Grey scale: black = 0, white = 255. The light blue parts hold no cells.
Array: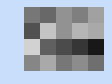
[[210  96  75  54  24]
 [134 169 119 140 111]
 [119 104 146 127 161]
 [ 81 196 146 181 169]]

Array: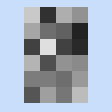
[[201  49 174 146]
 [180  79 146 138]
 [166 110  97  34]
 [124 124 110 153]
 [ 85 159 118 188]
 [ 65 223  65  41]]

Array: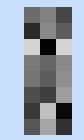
[[212   3 212]
 [122 101 137]
 [116  93 143]
 [108 129  70]
 [ 86 165  49]
 [ 78  63 158]
 [ 56 192   9]
 [ 41 137  93]]

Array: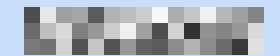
[[121 114 210  83 198  83 152  99  91 140 178 140 107  57 224]
 [107 190 218 127 152 204 240 160  77 210  50 146 133 152 218]
 [ 77 232 160 166  91 178 190 204 246 172 198 240 184 160 133]]

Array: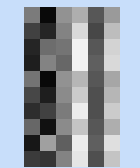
[[123   9 146 174  87 154]
 [116   9 146 182  87 166]
 [103  17 139 196  87 174]
 [ 71  30 139 203  79 182]
 [ 65  37 131 217  71 189]
 [ 59  52 131 229  79 196]
 [ 45  65 123 236  79 203]
 [ 37 109 116 242  87 211]
 [ 30 131 103 242  95 217]
 [ 23 160  95 236  95 223]]

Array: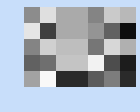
[[229  63 170 170 148  97  14]
 [162 248  42  42  91 125  42]
 [140 223 170 170 132 202 184]
 [132 208 190 190 118 215 176]
 [ 97 111 196 196 242  77  28]]
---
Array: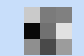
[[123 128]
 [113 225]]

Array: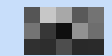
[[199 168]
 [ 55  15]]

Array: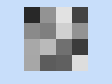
[[147 226]
 [127 208]]

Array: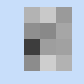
[[201 154]
 [137 166]]

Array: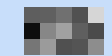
[[ 96 112]
 [135 161]]

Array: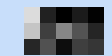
[[ 33   0]
 [ 63 134]]

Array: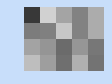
[[209 164]
 [128 199]]

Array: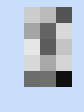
[[186  83]
 [100 216]]
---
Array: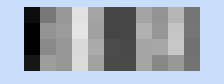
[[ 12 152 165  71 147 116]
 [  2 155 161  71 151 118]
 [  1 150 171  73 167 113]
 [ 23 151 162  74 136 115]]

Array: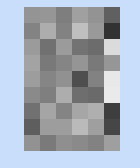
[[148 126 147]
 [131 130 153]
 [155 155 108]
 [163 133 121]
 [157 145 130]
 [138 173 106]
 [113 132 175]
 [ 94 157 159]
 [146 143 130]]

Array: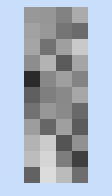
[[152 130]
 [162 117]
 [165 159]
 [141  91]
 [ 42 159]
 [ 95 137]
 [114 138]
 [157 159]
 [179  84]
 [188 125]
 [ 98 187]]

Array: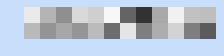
[[234 143 207 100 169 193]
 [185 167 187 229 173 126]]

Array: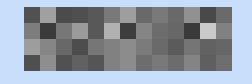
[[ 81  75  88 158 121 145 106]
 [125 119  88  61 109  58 129]
 [157 104 118 140 106 117 102]
 [ 79  81  85 140 121 132 110]]

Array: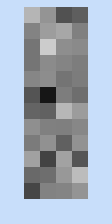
[[181  81]
 [131 167]
 [117 142]
 [117 132]
 [134 116]
 [ 84 125]
 [100 183]
 [143 127]
 [123  96]
 [161 162]
 [105 152]
 [ 70 132]]
